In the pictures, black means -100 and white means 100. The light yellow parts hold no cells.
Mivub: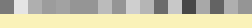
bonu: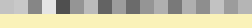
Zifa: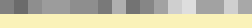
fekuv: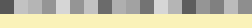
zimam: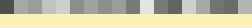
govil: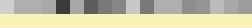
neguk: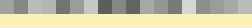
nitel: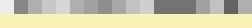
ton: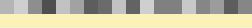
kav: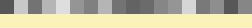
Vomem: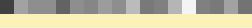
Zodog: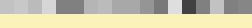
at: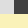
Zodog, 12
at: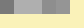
govil, 10

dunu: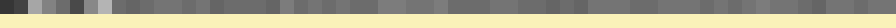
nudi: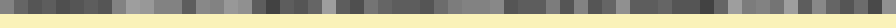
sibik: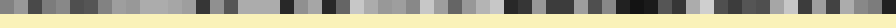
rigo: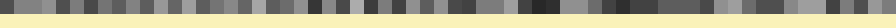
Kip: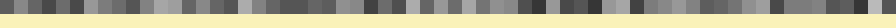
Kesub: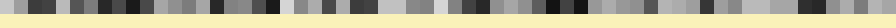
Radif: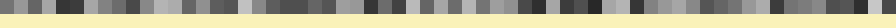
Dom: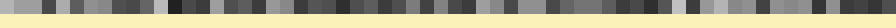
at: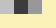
Dom, 48
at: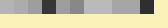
Kesub, 47
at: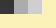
sibik, 48
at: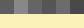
nudi, 57
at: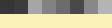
Radif, 4
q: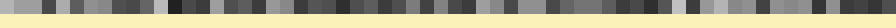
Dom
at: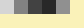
Kesub, 31

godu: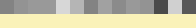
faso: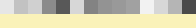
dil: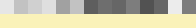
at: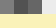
dil, 9
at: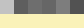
dil, 5
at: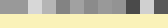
godu, 2
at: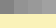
faso, 6
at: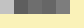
dil, 5

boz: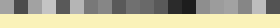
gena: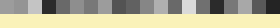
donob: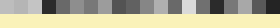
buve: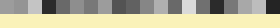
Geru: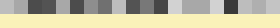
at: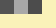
Geru, 3
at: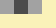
boz, 0

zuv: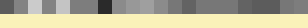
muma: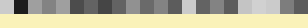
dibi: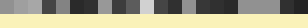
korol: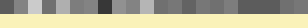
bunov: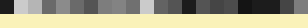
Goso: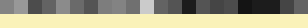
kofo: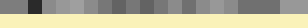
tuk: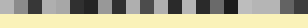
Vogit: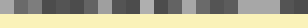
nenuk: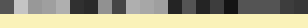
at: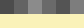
Goso, 2
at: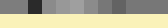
zuv, 5
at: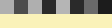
tuk, 9
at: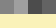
muma, 3
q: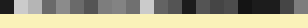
bunov
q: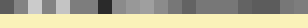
zuv

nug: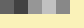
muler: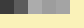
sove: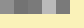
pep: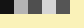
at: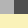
pep, 1
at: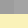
muler, 3

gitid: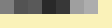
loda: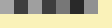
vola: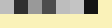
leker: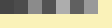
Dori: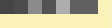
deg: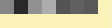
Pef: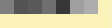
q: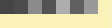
leker
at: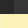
gitid, 3
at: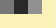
loda, 4
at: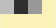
vola, 0

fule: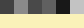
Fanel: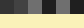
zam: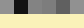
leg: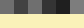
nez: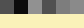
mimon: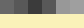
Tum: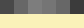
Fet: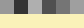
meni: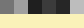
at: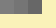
Tum, 2
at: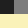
leg, 4
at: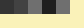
Fanel, 0
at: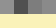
nez, 2
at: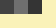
leg, 1
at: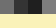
leg, 2

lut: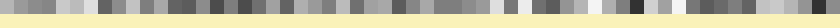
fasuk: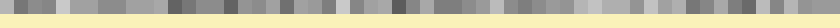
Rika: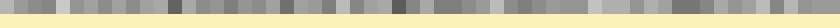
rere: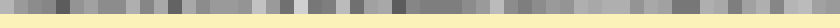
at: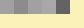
Rika, 8
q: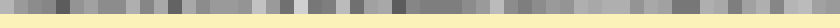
rere
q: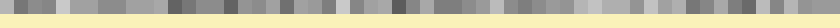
fasuk
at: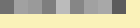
Rika, 20
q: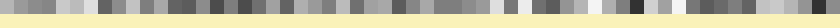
lut

